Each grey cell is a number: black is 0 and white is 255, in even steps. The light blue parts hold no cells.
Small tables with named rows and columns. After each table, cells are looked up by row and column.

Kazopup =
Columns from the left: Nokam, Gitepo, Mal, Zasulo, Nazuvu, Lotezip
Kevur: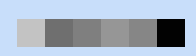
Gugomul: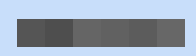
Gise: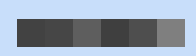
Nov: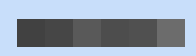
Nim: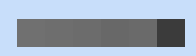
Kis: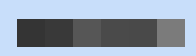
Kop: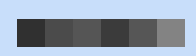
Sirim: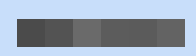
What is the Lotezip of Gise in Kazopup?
127
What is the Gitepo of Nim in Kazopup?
110
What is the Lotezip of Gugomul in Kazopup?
103
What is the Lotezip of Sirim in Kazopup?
99
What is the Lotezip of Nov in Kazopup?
108
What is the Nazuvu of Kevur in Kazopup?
134
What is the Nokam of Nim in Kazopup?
112

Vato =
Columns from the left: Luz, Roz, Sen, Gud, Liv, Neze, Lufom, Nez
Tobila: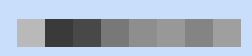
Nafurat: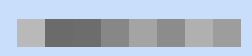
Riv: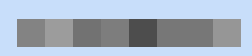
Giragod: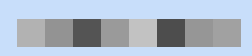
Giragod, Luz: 178
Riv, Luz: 131
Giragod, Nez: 161
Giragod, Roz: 147
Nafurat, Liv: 164
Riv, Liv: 77
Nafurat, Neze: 140
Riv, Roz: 156

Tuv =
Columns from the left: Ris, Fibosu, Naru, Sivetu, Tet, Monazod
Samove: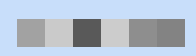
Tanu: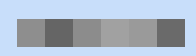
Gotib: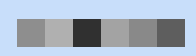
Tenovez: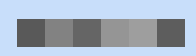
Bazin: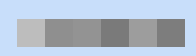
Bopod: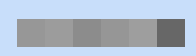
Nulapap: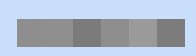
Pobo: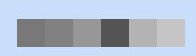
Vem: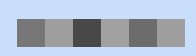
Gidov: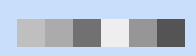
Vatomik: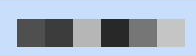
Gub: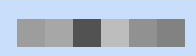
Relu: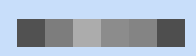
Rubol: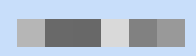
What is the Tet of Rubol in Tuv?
129
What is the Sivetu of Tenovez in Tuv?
149
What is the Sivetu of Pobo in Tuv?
84
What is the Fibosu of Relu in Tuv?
125
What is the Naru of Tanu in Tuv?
140
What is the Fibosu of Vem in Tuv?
158
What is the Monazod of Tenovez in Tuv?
93
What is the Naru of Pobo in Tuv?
151
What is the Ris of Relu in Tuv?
81
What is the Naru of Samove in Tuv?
89
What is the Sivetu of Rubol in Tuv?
217
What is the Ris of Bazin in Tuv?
189
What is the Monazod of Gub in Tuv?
130
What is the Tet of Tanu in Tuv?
154
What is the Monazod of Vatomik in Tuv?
197
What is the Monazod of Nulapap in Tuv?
124
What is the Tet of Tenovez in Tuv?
158
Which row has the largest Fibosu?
Samove

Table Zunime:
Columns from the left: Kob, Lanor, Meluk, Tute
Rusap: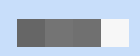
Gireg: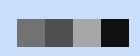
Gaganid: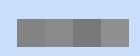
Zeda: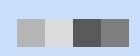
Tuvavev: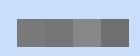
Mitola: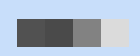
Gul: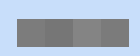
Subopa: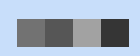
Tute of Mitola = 219
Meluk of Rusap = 112
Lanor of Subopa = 86
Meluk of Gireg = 167
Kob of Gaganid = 131
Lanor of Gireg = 79
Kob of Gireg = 114
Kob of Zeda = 181
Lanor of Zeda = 219
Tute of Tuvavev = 111
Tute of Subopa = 53
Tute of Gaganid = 143
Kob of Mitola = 81
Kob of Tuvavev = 121
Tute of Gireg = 16
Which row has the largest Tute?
Rusap

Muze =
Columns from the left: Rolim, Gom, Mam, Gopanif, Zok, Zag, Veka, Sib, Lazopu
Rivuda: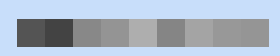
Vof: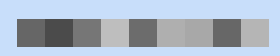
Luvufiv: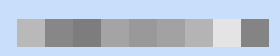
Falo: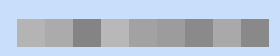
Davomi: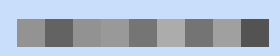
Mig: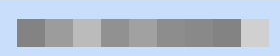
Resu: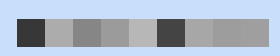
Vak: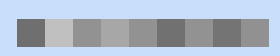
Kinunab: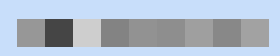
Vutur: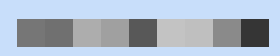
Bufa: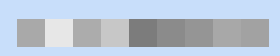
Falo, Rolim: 180
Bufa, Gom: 231
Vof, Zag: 175
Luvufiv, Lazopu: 132
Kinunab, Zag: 142
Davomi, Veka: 116
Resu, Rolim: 55
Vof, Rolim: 102
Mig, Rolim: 131
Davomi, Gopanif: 153

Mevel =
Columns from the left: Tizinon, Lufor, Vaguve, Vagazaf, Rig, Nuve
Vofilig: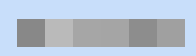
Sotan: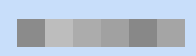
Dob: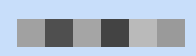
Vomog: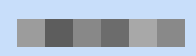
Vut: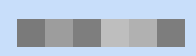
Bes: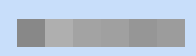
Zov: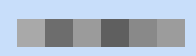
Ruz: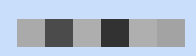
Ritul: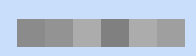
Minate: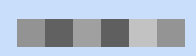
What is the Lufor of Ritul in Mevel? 147
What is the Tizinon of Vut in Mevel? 122
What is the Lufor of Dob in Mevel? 79
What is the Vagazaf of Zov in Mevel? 95
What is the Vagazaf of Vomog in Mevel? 108
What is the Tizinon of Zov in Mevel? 169
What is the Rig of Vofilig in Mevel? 141
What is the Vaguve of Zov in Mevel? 155
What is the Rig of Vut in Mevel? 177
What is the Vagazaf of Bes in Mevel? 160
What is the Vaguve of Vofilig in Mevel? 166
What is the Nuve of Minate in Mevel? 148
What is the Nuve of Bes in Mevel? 156
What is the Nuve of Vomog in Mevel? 137
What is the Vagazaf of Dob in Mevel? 67
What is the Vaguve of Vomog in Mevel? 136
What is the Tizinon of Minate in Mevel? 147
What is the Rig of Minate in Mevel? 194
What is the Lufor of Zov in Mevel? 109
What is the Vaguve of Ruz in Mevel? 174
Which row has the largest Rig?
Minate

